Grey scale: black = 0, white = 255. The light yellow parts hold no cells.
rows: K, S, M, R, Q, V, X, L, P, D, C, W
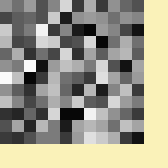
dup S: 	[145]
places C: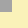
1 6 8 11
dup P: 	[133]

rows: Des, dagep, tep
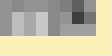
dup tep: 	[159]
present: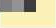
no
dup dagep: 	[147]
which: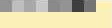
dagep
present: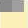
yes
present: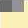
no

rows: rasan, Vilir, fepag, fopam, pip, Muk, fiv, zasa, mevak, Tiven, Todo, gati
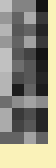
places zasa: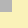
0
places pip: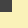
2
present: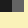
yes
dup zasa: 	[28]
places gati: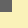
0 1 3

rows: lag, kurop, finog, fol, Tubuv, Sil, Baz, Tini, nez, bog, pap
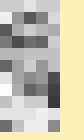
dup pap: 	[239]
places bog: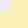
3
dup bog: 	[227]
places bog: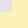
0 1 2 4
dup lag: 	[204]
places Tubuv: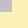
2 3 4

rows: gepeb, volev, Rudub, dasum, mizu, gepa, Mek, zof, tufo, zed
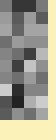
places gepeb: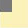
0 3
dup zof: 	[132]
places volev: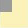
0 2
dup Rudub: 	[164]
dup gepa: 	[143]
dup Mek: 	[111]
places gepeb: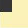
1 2

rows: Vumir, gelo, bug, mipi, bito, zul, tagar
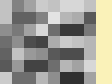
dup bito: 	[77]
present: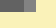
yes

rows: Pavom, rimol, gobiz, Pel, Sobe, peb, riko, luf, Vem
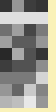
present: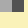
yes
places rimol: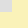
0 1 2 3
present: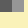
yes
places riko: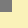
0 1 2
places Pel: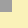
0
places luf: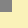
3

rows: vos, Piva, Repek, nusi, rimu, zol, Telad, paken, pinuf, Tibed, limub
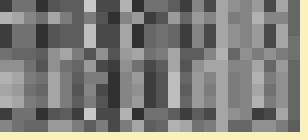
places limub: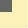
2 3 13 19 20
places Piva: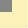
2 10 17 20 22 23
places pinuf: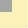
1 4 18
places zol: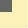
6 22 24
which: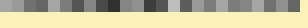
paken

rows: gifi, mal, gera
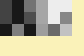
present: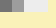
no
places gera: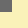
4
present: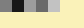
yes
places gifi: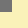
2

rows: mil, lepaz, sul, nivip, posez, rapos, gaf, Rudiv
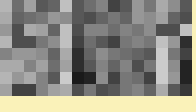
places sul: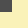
1 6 13 14
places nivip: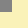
11
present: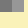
yes
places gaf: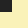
7 15

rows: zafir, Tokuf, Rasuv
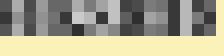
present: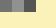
no
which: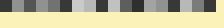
Tokuf

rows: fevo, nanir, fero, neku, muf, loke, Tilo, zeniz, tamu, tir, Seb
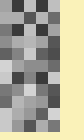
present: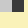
no
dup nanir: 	[173]
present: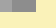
yes

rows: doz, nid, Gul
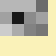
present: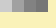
no
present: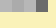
no
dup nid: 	[161]
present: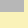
yes
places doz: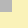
0 1 2

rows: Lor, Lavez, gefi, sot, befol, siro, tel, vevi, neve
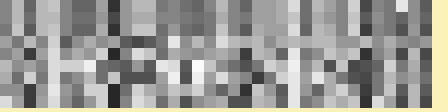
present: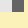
no
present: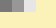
no
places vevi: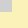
7 8 11 16 28
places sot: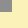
6 8 15 17 22 31 33
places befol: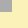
6 14 18 22 28
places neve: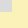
0 4 11 31
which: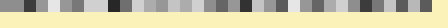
vevi

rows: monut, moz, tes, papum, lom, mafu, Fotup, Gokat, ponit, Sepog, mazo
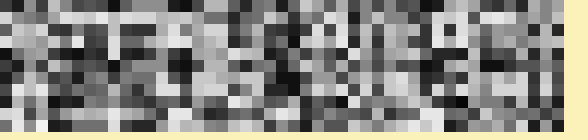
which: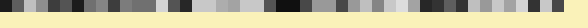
Fotup
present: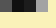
yes

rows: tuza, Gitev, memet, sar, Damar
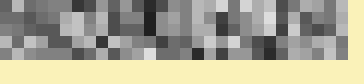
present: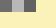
no
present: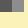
yes
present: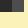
yes

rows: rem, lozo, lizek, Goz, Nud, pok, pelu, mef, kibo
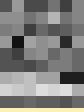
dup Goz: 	[153]
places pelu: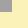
3 4
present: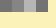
yes
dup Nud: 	[104]

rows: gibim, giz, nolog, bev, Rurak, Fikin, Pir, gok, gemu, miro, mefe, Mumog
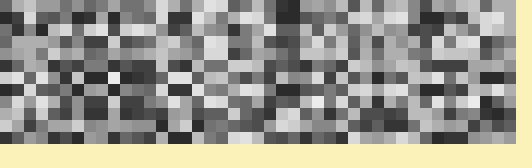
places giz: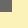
12 26
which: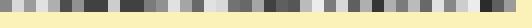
gemu
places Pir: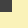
12 22 27
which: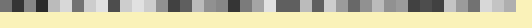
nolog

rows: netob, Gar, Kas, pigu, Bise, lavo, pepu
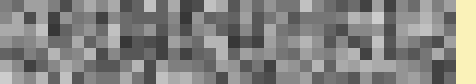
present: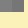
yes
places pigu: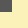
11 20 27 32
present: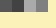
no
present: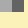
yes
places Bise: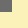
3 12 17 24 33 37
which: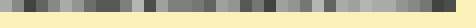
lavo
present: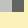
yes

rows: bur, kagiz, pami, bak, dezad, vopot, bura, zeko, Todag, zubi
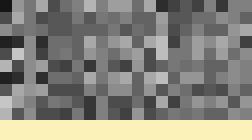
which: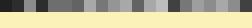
bak
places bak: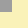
16
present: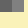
yes
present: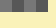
no

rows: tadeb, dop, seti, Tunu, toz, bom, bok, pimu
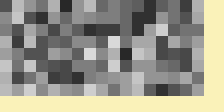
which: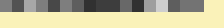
seti
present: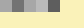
no
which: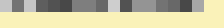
bom

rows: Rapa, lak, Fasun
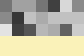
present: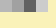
no
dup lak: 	[193]
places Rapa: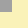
1 2
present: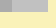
yes

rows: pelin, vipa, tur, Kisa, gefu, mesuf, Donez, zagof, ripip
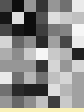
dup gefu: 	[201]
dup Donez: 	[112]

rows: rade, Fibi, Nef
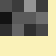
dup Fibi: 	[90]
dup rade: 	[59]
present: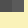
no
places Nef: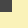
3
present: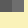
yes

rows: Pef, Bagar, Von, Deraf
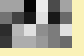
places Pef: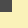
4
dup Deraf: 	[173]
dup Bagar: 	[24]
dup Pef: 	[163]
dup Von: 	[224]

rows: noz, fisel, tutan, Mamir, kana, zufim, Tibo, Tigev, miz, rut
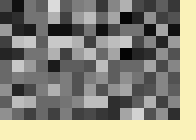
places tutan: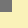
3 7 10 11
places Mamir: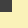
0 7
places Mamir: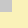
2 4 5 10
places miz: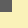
0 11

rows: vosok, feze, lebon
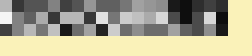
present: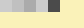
no
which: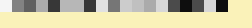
feze

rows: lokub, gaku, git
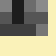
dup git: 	[63]
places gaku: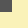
0 2 3
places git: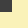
0 1 2
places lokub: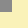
3
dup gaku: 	[85]
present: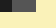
yes

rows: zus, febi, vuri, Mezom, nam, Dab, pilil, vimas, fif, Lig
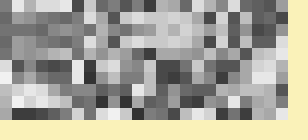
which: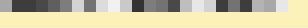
Lig
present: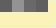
yes
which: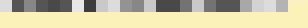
Dab
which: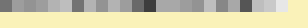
nam

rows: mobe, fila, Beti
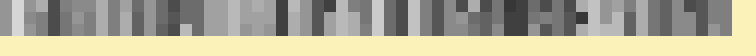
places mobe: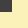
23 27 43
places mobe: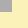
3 8 21 39 48 53
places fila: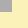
8 10 24 29 53
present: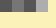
yes
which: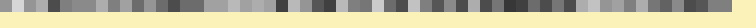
mobe
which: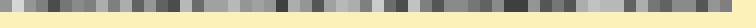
Beti

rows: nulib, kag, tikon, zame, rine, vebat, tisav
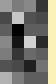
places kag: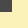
0 3
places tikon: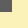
0 2 3
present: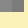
no
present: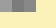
yes

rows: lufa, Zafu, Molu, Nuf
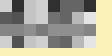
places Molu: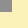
2 4 5 6
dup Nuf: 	[207]
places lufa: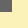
5 6

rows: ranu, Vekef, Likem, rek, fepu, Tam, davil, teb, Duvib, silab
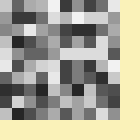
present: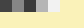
no
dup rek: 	[88]
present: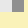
no
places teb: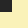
3 6
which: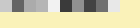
ranu

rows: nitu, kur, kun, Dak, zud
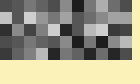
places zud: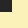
4 7 9
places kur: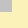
0
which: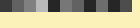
zud

